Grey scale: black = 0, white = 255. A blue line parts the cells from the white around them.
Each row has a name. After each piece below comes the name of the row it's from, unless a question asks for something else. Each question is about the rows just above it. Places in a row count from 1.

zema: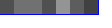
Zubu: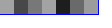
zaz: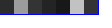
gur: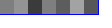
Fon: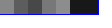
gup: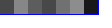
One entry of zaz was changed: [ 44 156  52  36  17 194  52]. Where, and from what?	5, [24]
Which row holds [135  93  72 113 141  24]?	gup
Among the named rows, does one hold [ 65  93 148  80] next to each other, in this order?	no
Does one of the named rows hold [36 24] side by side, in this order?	yes
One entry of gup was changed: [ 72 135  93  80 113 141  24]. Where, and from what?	4, [72]
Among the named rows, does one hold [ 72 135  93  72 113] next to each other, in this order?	yes
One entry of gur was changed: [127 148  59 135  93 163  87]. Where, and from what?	4, [127]

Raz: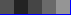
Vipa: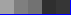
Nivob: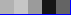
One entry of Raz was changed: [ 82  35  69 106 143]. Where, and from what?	5, [149]
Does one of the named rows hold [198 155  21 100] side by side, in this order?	yes
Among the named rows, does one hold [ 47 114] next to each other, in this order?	no

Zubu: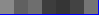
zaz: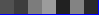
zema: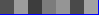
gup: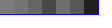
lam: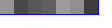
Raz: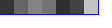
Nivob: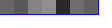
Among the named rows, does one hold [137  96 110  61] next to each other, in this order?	yes
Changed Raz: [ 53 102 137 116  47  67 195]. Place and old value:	3, [131]
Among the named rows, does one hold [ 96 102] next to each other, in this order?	no
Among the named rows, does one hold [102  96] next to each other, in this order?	no
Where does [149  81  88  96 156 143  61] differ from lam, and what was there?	2, [73]
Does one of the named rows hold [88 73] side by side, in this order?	no
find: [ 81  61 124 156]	zaz

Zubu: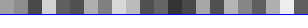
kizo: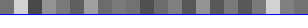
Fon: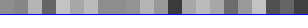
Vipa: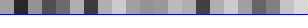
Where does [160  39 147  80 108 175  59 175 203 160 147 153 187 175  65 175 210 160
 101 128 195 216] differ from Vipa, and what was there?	17, [203]
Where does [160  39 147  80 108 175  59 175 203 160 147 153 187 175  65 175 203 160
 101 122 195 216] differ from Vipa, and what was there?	20, [128]
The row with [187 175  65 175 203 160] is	Vipa
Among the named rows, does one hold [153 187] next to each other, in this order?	yes
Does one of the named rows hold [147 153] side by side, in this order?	yes
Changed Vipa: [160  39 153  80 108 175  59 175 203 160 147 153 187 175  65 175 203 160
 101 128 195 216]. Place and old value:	3, [147]

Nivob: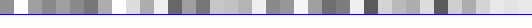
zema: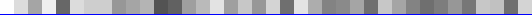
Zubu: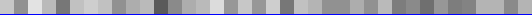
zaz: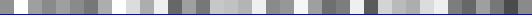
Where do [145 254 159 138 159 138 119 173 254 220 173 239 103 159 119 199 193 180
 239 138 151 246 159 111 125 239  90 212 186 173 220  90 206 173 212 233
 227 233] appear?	Nivob
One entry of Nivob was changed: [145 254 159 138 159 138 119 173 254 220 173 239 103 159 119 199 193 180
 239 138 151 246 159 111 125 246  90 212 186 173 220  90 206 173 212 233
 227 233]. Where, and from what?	26, [239]
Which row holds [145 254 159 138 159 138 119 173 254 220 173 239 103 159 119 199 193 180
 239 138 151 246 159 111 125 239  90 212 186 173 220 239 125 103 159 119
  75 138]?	zaz
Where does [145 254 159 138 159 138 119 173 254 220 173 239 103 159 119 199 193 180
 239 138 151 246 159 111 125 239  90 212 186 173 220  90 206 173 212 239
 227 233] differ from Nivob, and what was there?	36, [233]

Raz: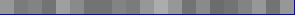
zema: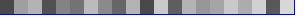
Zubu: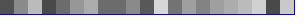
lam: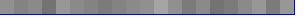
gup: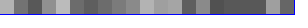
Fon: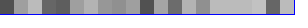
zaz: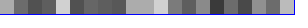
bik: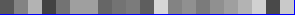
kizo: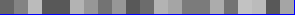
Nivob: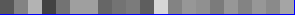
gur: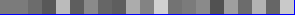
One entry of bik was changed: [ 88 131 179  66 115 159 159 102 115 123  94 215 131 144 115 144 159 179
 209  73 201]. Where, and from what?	15, [123]
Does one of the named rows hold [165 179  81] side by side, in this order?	no
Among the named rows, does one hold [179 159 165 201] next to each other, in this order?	no
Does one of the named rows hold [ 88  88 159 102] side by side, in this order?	yes
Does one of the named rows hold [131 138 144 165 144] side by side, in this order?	yes

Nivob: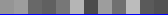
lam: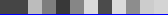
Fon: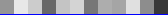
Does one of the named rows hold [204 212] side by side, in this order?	yes
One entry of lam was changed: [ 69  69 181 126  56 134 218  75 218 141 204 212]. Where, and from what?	3, [188]
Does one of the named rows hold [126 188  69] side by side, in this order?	no
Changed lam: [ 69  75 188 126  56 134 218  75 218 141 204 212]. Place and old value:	2, [69]

